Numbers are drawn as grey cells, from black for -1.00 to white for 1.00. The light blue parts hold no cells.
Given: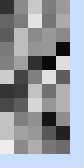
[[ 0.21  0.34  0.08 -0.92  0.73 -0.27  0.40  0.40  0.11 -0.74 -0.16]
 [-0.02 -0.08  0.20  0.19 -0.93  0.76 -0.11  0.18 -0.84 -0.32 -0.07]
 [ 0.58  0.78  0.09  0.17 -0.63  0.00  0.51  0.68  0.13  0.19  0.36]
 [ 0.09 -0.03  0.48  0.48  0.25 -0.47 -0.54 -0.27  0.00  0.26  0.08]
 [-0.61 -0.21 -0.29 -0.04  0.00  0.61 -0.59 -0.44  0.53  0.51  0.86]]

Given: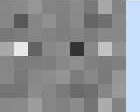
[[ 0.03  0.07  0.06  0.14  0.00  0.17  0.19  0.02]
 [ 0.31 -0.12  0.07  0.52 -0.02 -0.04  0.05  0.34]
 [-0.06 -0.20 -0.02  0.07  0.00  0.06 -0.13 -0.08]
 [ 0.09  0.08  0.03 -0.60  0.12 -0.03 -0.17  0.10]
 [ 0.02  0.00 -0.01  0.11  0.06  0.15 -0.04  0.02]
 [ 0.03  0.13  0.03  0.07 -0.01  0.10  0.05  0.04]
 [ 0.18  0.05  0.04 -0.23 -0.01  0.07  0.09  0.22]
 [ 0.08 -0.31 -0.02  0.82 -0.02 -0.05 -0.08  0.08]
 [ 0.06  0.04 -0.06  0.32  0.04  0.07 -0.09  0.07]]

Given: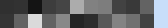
[[-0.22 -0.48]
 [-0.55 -0.12]
 [-0.48  0.03]
 [-0.02 -0.31]
 [ 0.01 -0.65]
 [ 0.35 -0.71]
 [-0.46  0.07]
 [-0.52 -0.23]
 [-0.84  0.71]
 [-0.61 -0.23]
 [-0.62 -0.59]]

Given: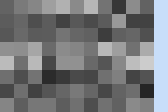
[[-0.23 -0.48 -0.37  0.34  0.60 -0.35 -0.71  0.00]
 [ 0.10 -0.49 -0.20 -0.11  0.48 -0.47 -0.14  0.08]
 [-0.57  0.20 -0.25  0.24  0.07  0.00 -0.22 -0.24]
 [-0.10 -0.29 -0.52  0.44 -0.33 -0.12 -0.44 -0.11]
 [ 0.43 -0.41 -0.24 -0.08 -0.18 -0.45 -0.20 -0.39]
 [ 0.08 -0.31 -0.20  0.04  0.14 -0.42 -0.05 -0.12]
 [ 0.39 -0.48 -0.09  0.09  0.14 -0.55 -0.20 -0.27]
 [ 0.25 -0.28 -0.28 -0.17 -0.44 -0.66 -0.33 -0.07]
 [ 0.05 -0.39 -0.29  0.30  0.45 -0.10 -0.49 -0.07]
 [-0.04 -0.20 -0.18  0.11 -0.12 -0.39 -0.13 -0.26]
 [-0.22 -0.28 -0.32  0.13  0.47 -0.13 -0.44  0.04]]

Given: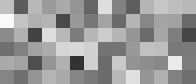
[[ 0.44 -0.18 -0.46 -0.04 -0.03 -0.13]
 [ 0.48  0.26 -0.01 -0.05  0.84  0.01]
 [ 0.56  0.29  0.30  0.49  0.07  0.38]
 [ 0.42  0.06 -0.16  0.51  0.11  0.17]
 [-0.26  0.42  0.17  0.20  0.15  0.76]
 [ 0.02 -0.17  0.42 -0.09  0.58  0.44]
 [ 0.74  0.29  0.60 -0.10 -0.16 -0.16]
 [-0.21 -0.07  0.43  0.64  0.64 -0.05]
 [ 0.16  0.20 -0.03  0.70 -0.61  0.04]
 [ 0.33 -0.43  0.44  0.68  0.39  0.33]
 [ 0.21  0.41  0.73  0.35  0.17  0.41]
 [ 0.45  0.38 -0.48  0.26 -0.38  0.16]
 [-0.28  0.53  0.39  0.01  0.28 -0.13]
 [ 0.50  0.95  0.09 -0.13  0.33  0.04]]

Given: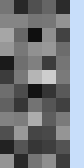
[[-0.66  0.15 -0.48 -0.15 -0.08 -0.04 -0.30 -0.50 -0.04  0.17 -0.35 -0.53]
 [-0.21 -0.07  0.12  0.19 -0.53  0.61 -0.59 -0.33 -0.26 -0.43 -0.51  0.12]
 [-0.37 -0.08 -0.88  0.14  0.00  0.42 -0.86 -0.10  0.36 -0.46 -0.58 -0.08]
 [-0.69  0.04 -0.19 -0.06 -0.13 -0.05 -0.40 -0.58 -0.02  0.20 -0.33 -0.68]
 [-0.08  0.04  0.30  0.19 -0.80 -0.53 -0.14 -0.24  0.02 -0.38 -0.73  0.17]]
